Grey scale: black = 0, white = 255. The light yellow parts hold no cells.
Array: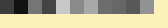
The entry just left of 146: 88
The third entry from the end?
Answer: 103
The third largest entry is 146

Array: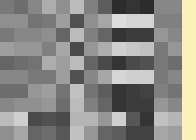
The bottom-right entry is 158
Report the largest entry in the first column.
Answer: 187
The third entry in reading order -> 135
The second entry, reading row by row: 109
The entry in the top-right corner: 135
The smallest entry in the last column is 109
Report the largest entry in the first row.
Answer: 187
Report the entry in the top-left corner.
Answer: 121
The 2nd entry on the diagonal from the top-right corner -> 128
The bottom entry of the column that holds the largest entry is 93
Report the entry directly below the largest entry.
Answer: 52
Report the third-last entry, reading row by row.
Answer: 66
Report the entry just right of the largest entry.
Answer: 213
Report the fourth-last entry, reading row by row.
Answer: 66
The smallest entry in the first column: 101
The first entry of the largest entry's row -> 143
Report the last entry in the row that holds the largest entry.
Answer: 128
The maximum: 221
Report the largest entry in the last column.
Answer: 181
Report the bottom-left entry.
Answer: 143

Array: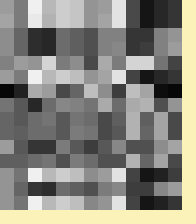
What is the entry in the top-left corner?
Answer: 156
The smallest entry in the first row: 21
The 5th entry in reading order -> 205
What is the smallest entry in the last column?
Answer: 7
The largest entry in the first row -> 240
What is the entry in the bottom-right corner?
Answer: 53
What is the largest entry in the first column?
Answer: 164
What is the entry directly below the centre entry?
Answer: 108
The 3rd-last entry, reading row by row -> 21
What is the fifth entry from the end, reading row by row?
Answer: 226
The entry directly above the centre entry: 190
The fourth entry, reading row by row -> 184
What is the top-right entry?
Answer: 53
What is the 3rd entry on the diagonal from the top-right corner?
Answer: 53
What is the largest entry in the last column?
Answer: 164
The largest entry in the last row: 240
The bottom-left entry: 148
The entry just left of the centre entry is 129

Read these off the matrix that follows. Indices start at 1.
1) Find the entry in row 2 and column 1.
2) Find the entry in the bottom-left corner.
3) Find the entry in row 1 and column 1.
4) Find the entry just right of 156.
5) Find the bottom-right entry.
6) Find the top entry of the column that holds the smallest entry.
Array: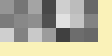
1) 123
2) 207
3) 149
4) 64
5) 103
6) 207
